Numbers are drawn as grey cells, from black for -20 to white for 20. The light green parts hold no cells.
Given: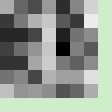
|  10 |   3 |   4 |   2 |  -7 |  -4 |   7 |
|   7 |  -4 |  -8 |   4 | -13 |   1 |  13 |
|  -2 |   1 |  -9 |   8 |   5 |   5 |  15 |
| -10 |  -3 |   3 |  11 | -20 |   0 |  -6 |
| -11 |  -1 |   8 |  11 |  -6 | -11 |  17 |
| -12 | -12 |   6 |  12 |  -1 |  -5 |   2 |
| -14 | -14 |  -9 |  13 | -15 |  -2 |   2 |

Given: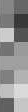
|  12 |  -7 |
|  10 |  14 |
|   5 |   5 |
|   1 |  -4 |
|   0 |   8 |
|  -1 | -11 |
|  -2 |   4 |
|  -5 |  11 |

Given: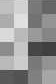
|  14 |   9 |   4 |   1 |
|  10 |  13 |  -1 |  -4 |
|   9 |  12 |  -1 |   3 |
|   7 |  15 |  -2 |   3 |
|   2 |  11 |  -9 | -10 |
|  -6 |  -7 |   0 |   6 |

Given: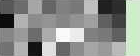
|   1 |   4 |  -3 |   7 |  19 |  17 |   0 |  -1 |  -5 |
|  -2 |   8 | -17 |  15 |  -4 |   2 |   6 |   4 |   9 |
|  -6 |  -3 |   6 |  -4 |   0 |  -1 |  10 | -15 | -13 |
| -18 |   8 |   2 |   3 |   1 |   3 |   5 |  -5 | -10 |

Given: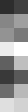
|  17 |  20 |
|  15 |  13 |
|   3 |  -1 |
|   1 |   5 |
|  -3 |   9 |
|  -5 |  10 |
| -11 |  -6 |
| -13 | -10 |

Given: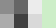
|   7 | -10 |  14 |
|   2 |  -4 |  17 |

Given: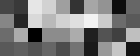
|   1 | -14 |  14 |   9 |  13 |  15 |  18 |  12 |  -3 |  -6 |
|  -3 |   7 | -20 |   2 |   2 |   7 | -15 |  -7 | -10 |  10 |
|  -6 |  -5 |  -7 |  -4 |  -8 |  -2 | -16 |   4 |  11 | -17 |
|  -9 | -11 |  16 |  13 |   5 | -12 |   6 |   3 | -18 |  -4 |

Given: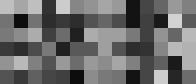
|  10 |   6 |  10 | -12 |  12 |   1 |   3 |   6 |   4 | -17 |  -9 |  -4 |   4 |   0 |
|   3 |   9 |   0 |  -7 |   4 |  -3 |   4 |   2 |   6 |   0 |  -9 |  -5 | -16 |   8 |
|  -1 |   2 |   7 | -10 |  -3 | -15 |   7 |   5 |   5 |  -1 | -10 |   3 |  -4 |   9 |
|  -2 | -18 |  -2 | -13 | -11 | -13 |  -7 |  -4 |  -8 | -17 | -10 | -16 |  13 |  -6 |
|  -7 | -11 |  -5 |  -9 | -10 | -18 |   2 |  -1 |  -2 | -17 |  -9 |  12 | -14 |  -3 |
| -11 | -13 |  -8 |  -1 | -15 |  -6 |  -6 |   5 |  -7 | -13 | -12 |   1 |   9 |   8 |
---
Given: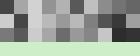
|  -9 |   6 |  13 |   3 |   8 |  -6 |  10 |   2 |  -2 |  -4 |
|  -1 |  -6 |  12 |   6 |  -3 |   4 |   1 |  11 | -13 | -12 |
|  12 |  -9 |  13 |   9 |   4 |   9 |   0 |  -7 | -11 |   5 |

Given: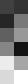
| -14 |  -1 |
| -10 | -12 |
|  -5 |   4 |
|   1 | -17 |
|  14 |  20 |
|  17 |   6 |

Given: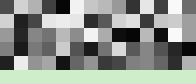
| -15 |  17 |   3 |   6 | -17 |  -4 |   3 | -11 |  -9 |   0 |   1 |  -4 | -13 |   8 |
|  -8 |  13 |   8 | -10 | -19 |  18 |  11 |   9 |   4 | -12 |  16 | -10 |  19 |  -3 |
|   0 | -16 |  -1 |  -5 |  12 |  -7 | -16 |  -2 |  14 |  -6 |   1 |  -7 | -14 | -19 |
|   4 | -14 |   1 |  -2 |   9 |   2 |  18 |   7 | -18 | -19 |   9 | -18 |  19 |   5 |
|  13 | -15 |  -9 |  16 |  17 |  16 | -13 |  -6 |  13 |  15 | -11 |  11 |  12 |   5 |

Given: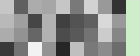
| -11 |  -2 |  18 |   3 | -14 |  10 |  -1 |   2 |  -3 |
|   7 |   3 |  -4 |   8 |  -8 |  -6 |  -2 |  12 |   1 |
|   9 |   5 |  -9 |   8 | -10 |  -7 |  -5 |  14 |   4 |
|  11 |  -5 |   7 |   6 |  11 |  -1 |  13 |   4 | -12 |

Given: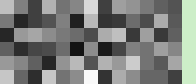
| -14 |   4 |   6 |   2 |  -1 |  -3 |  -8 |   7 |  10 | -11 |   5 | -11 |  -5 |
|  -5 | -13 |  -9 |  -8 |  -3 | -17 |   2 | -16 |  -9 |   0 |  -2 |   5 |   1 |
|  -1 | -14 | -10 |  -7 |   0 | -15 |   9 | -12 | -11 |  -3 |  -8 |   7 |  -6 |
|   4 |   1 |  -5 | -14 |   3 |   9 |  -7 |   8 |   4 |  12 |  -2 |  -6 |   6 |
|  10 |   0 | -10 |   8 |  -2 |   1 |  14 | -10 |   5 |   3 |  -1 |  -5 |  -7 |
|  11 |  -4 | -13 |  11 |  -2 |   2 |  19 | -12 |   7 |   2 |  -4 |  -4 | -10 |

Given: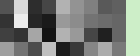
| -12 |  17 | -14 | -16 |   4 |   2 |  -2 |  -3 |  -4 |
| -10 | -12 |   6 | -17 |   8 |   4 |  -9 | -15 |  -4 |
|  -7 |  14 | -13 |  -9 |   8 |   3 |   0 |  -6 |  -5 |
|   5 |  -2 |  -8 |  10 | -16 | -11 |   1 |   7 |  -1 |

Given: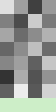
| -12 |   7 |  -7 |   3 |
|  -5 |  17 |  -6 |  13 |
|  -4 |   2 |  10 |  -3 |
|   0 |  -8 |  12 |  -1 |
|   1 |   5 |  -5 |  11 |
|   6 |  -3 |   2 |   8 |
|  15 |   5 | -10 |   4 |

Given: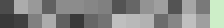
| -11 | -10 |   0 |   7 |  -5 | -11 |  -4 |  -2 |  10 |   9 |   8 |  -3 |   1 |  10 |   5 |
|  -8 |   7 |   4 |  -5 |   2 |   2 |   1 |   0 |  -7 |  -4 |   3 |   5 |  -7 |   6 |  -1 |
